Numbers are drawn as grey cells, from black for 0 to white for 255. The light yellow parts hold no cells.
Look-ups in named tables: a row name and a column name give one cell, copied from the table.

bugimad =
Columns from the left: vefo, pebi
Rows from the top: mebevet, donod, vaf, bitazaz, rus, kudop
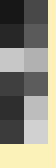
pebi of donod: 90
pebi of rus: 189
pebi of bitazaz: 92
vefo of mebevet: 23
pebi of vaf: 177
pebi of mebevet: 72
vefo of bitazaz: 63
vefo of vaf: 199
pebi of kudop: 209
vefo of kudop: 59
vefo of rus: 46

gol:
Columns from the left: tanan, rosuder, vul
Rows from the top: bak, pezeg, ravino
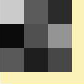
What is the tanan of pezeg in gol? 11
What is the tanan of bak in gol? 203
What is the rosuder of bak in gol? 91
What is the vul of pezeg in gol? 148
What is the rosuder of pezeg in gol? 80
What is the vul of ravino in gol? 71
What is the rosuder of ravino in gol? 30
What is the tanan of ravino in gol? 89
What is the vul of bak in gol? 43

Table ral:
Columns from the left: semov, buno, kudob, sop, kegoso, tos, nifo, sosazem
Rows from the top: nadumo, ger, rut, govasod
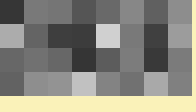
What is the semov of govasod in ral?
98
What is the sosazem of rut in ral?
123
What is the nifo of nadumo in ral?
96
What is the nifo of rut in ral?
57
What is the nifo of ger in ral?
64
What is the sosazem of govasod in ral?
128
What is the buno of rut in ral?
113
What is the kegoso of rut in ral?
92
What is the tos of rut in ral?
124
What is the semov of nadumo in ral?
54

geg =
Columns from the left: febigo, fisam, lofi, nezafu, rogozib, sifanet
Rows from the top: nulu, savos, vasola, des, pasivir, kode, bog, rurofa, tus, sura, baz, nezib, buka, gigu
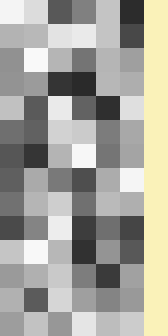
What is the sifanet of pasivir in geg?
223
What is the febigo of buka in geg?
177
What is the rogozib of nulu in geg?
196
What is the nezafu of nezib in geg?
125
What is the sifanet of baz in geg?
88
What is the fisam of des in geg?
155
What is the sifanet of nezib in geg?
161
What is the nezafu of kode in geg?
203
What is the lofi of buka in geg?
214
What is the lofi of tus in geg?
206
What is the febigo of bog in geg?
86
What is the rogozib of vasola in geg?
181
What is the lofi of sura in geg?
237
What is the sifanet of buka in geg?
153
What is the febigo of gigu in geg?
157
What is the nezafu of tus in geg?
112
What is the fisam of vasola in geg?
249
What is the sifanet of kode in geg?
168

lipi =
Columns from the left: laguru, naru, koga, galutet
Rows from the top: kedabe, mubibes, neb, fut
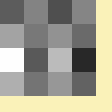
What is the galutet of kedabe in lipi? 133
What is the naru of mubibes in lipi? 120
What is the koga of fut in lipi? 151
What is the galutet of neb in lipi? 40
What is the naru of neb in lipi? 89
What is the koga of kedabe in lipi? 79
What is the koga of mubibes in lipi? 146
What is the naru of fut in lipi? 116
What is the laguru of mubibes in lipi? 163
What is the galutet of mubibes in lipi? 106

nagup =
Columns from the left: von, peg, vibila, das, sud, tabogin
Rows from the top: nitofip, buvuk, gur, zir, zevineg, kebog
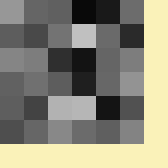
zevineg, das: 182
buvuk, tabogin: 42
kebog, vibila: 136
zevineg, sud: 20
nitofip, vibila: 96
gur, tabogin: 125
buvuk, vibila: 115
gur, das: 19
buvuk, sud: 106
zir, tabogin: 147
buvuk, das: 192
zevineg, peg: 67
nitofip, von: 151
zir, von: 97
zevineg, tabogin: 81
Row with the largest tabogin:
zir

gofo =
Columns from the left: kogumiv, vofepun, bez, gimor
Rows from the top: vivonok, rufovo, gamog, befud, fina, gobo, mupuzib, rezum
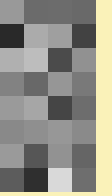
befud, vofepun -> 104
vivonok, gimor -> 105
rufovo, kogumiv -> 41
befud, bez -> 150
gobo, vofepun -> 143
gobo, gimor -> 138
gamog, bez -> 75
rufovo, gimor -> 66
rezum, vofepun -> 47
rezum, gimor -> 110
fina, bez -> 69
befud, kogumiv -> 130
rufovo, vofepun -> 171
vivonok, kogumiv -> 153
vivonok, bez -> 108
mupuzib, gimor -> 101

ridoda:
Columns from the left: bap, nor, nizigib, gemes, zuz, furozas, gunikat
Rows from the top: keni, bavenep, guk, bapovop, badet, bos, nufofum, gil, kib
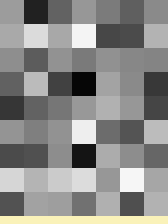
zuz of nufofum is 172
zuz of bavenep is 71
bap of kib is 82
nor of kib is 162
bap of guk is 142
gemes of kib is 113
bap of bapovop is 97
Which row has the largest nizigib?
gil

